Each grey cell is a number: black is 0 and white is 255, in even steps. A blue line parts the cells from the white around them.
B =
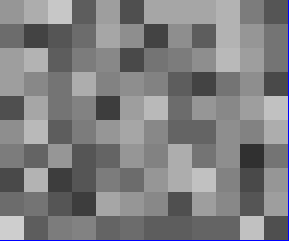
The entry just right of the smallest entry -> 116
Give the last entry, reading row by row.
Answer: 79
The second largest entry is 199
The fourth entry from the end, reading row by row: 100
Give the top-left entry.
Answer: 150
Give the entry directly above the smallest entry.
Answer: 130
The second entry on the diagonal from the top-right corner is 150
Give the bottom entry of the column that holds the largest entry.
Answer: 206
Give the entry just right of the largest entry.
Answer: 93
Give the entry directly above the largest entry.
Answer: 108
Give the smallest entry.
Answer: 48
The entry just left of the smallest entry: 142
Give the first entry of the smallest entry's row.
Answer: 124
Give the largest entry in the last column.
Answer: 193
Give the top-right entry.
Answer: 85
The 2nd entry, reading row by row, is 173
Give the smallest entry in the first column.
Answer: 73
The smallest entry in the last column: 73
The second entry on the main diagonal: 67
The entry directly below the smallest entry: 73

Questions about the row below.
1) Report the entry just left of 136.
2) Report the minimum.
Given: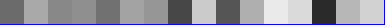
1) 169
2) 42

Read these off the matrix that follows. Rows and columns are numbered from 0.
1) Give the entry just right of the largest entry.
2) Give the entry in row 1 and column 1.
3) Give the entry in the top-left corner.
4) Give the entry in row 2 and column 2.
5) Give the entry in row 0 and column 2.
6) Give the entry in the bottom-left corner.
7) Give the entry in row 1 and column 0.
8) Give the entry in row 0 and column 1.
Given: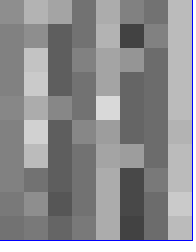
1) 101
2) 142
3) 142
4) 94
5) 164
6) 114
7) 129
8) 179

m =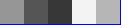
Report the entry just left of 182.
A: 243
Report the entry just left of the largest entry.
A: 55

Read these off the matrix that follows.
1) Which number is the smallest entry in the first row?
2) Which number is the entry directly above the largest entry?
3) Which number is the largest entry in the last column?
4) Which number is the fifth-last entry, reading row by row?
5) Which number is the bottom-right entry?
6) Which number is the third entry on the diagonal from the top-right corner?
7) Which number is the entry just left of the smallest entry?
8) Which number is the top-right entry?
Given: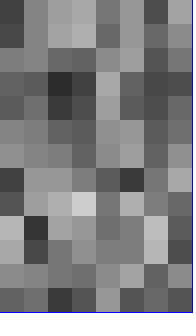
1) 65
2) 125
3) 169
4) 85
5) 85
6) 157
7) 91
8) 163

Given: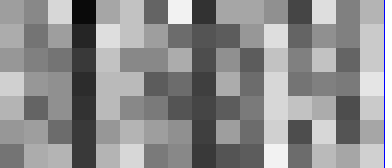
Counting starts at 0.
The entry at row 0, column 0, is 158
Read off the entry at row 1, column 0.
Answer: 172
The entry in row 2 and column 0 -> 151
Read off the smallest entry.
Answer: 10
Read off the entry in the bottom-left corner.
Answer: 116
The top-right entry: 180
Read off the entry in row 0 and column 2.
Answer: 215
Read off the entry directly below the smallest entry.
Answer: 37
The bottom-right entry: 208
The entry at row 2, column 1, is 128
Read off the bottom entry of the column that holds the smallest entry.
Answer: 57
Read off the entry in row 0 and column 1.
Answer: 136
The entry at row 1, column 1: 116

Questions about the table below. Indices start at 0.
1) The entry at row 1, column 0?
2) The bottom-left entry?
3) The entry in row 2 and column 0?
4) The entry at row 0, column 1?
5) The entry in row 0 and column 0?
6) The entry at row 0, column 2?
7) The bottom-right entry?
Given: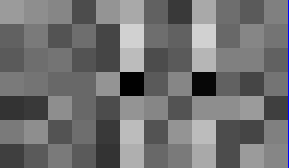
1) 97
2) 63
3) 90
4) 142
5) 155
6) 134
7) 134

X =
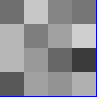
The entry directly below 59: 175
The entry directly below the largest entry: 59
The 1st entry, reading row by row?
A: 111
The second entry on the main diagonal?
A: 126
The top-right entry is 118

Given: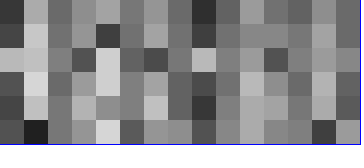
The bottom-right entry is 155
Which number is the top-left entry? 55
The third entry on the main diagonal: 127
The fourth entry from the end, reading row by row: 135
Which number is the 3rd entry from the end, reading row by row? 127
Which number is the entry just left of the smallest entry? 82
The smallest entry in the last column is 90
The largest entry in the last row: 214
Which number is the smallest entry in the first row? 47
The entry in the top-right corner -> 106
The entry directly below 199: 192
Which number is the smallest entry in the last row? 32
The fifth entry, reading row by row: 163
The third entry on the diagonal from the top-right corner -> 127
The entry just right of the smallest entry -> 119
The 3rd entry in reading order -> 106

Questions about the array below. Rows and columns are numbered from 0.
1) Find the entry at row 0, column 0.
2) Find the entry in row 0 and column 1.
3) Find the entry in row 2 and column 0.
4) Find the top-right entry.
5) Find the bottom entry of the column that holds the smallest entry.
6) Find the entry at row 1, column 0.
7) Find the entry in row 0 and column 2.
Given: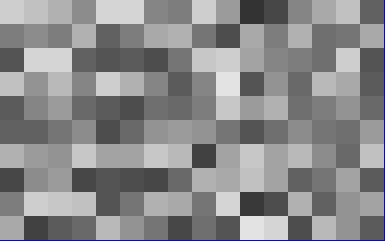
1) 206
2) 193
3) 84
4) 97
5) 227
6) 125
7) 177

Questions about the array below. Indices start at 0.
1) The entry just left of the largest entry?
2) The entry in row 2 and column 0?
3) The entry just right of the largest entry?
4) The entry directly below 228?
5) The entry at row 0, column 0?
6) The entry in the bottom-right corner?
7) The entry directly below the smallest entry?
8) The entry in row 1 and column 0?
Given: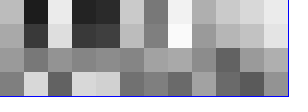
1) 127
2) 154
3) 154
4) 175
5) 188
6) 147
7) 57
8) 169
